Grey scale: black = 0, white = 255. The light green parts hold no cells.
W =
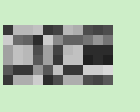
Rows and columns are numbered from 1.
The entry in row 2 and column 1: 205
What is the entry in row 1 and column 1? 55
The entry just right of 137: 98
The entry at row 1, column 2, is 184
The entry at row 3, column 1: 161
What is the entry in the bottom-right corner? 88
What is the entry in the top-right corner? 77
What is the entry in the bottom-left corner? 55
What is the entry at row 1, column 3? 184
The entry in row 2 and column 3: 98
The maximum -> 216
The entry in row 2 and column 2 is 107

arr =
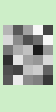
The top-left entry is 181
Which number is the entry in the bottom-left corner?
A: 88
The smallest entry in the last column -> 56
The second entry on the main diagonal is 139
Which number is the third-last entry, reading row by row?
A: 139
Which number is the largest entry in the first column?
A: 217
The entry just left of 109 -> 79
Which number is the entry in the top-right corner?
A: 67
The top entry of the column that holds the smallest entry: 247

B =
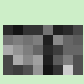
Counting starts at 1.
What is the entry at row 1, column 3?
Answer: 51
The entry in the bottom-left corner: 71
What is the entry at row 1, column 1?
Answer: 42
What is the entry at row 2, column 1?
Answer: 114
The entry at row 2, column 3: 114
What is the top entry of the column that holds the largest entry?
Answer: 42
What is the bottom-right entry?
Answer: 80
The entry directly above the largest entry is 126

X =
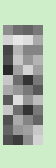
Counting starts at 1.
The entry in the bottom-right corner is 211
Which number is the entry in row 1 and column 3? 100
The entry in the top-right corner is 120
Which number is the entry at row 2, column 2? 231
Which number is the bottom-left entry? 79
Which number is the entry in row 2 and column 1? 211
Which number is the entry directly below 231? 180
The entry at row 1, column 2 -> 109
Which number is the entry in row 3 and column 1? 69
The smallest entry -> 40
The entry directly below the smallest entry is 199
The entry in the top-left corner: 141
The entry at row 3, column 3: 132

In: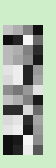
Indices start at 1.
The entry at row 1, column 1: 194
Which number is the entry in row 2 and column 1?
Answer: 15
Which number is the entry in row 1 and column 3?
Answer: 128
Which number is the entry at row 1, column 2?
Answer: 174
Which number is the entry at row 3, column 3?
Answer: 128
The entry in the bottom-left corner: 15
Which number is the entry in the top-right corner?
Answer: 15
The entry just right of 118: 152
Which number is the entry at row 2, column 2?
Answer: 35

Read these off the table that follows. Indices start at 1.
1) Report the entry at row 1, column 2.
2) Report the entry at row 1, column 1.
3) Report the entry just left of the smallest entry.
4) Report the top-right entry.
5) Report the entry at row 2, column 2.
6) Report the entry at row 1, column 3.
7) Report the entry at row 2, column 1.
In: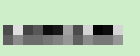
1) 223
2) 75
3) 212
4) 212
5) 139
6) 66
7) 96

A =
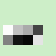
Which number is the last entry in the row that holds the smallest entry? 228
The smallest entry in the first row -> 68
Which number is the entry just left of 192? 252

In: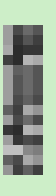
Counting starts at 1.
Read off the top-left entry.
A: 157
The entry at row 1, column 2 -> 74
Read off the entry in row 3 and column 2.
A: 44
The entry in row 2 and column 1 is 157
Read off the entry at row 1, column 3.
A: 106
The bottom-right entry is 63
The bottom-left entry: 148
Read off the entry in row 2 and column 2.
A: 54

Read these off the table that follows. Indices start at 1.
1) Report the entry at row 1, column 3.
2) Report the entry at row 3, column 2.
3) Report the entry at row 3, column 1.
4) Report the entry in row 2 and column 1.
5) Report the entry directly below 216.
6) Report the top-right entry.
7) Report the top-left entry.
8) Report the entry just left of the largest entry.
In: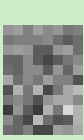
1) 128
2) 158
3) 149
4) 119
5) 92
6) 128
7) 149
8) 119

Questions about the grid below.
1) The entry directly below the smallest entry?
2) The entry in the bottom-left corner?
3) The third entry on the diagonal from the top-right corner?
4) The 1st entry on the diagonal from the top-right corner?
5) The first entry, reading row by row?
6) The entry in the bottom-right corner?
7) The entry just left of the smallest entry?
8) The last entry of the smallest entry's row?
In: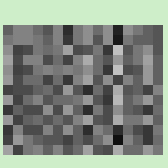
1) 171
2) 161
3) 119
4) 85
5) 97
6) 119
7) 142
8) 108

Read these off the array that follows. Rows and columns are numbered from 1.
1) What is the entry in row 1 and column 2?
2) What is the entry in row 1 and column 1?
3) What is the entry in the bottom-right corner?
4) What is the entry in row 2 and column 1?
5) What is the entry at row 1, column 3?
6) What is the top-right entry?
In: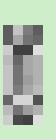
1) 195
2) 93
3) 223
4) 93
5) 124
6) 93

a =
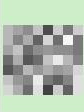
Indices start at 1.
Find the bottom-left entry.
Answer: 213
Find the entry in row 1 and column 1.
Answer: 183
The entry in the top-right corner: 204
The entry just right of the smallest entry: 204
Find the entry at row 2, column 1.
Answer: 183
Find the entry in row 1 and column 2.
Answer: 163
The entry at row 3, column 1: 163
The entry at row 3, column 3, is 109
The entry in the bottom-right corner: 223
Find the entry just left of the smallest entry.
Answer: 223
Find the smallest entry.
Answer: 66
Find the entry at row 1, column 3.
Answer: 141
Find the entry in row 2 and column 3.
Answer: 173

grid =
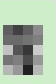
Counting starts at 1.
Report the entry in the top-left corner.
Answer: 96
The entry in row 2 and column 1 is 107
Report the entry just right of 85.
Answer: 56
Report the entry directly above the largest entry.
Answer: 127
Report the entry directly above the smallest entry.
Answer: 76
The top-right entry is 139

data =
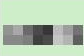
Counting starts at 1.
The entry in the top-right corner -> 115
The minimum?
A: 55
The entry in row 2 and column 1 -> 136
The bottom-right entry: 95
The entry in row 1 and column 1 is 147
